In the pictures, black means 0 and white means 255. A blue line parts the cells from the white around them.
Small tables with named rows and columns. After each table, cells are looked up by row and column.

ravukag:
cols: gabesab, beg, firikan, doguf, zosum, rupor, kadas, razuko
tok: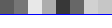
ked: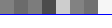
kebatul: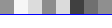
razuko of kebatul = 143
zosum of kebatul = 219
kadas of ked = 113
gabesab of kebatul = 147
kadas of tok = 209
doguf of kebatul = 140
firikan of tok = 232
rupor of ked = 130
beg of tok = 118
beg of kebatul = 246
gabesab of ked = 128
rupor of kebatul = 64
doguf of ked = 75
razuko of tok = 198

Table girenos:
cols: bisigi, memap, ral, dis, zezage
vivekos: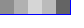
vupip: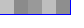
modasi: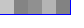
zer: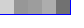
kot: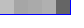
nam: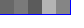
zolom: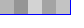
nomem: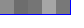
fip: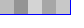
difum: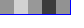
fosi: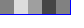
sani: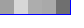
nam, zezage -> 133
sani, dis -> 169
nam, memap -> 122
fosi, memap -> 221
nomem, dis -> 166
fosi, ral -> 159
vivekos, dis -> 187
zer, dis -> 173
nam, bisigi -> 104
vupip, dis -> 190
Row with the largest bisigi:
zer

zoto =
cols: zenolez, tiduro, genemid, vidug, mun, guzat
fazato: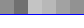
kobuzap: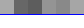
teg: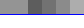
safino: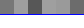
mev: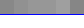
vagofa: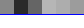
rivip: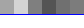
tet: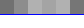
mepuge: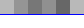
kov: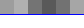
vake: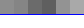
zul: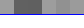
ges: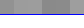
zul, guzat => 155
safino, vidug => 159
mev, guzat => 134
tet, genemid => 177
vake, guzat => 169
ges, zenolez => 146

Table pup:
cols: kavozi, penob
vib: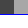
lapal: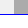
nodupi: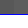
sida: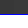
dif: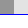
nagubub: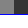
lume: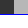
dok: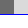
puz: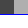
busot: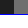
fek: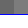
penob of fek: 124
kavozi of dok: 107
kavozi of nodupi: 88
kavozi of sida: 56
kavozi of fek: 104
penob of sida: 58
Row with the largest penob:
dif

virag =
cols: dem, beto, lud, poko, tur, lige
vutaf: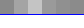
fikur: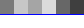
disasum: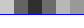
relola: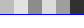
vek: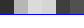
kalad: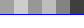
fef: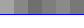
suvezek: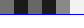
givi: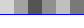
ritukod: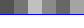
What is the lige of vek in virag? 81
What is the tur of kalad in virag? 131
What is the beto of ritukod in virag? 117
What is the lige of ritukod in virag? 164
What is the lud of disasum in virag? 47
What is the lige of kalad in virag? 63
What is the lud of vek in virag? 219
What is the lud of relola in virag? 140
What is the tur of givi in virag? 191
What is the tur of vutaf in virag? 144
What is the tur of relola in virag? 158
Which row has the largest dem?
givi

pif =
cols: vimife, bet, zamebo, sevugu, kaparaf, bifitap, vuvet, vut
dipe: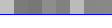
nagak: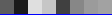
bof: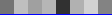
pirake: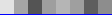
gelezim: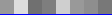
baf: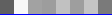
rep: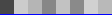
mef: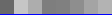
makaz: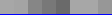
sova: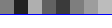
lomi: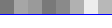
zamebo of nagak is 223
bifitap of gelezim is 153
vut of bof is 131
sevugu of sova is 97
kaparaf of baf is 193
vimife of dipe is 193
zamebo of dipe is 119
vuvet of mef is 164
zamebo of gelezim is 112
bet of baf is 248
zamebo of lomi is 154
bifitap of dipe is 187
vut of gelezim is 120
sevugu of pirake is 158
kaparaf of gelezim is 207
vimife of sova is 126
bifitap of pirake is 159
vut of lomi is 184
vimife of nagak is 93
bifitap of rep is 138

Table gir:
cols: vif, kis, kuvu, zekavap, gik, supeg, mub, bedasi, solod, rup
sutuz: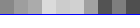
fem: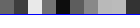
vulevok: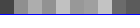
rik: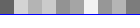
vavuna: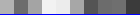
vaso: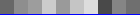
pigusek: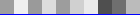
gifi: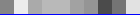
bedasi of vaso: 73
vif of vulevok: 69
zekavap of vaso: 204
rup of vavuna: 59
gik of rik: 147
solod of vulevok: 107
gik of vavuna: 236
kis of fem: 61
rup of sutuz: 79
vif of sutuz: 136
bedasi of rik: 151
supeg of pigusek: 208
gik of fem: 13
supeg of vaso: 197
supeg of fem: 93

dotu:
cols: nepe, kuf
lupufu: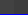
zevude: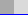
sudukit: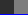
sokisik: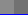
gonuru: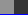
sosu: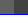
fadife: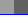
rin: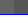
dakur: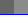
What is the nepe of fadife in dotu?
158
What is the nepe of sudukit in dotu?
47
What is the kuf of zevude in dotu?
218
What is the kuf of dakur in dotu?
139
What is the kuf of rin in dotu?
86
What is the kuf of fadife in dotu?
97
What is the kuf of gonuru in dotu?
53
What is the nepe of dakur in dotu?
102
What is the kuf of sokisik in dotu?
114
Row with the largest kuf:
zevude

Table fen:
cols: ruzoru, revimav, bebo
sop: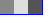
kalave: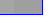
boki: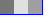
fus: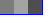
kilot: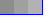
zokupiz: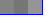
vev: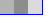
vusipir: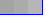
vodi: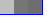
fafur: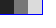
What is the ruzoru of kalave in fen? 165
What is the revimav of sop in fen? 222
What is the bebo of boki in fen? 159
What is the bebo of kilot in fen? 178
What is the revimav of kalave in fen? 159
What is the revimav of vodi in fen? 118
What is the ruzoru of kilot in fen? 141
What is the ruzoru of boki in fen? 118
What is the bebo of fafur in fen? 219
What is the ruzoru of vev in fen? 179
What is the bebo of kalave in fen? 159
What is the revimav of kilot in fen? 160
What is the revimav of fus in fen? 163
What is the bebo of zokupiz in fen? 149
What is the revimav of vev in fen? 141
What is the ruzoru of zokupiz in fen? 131

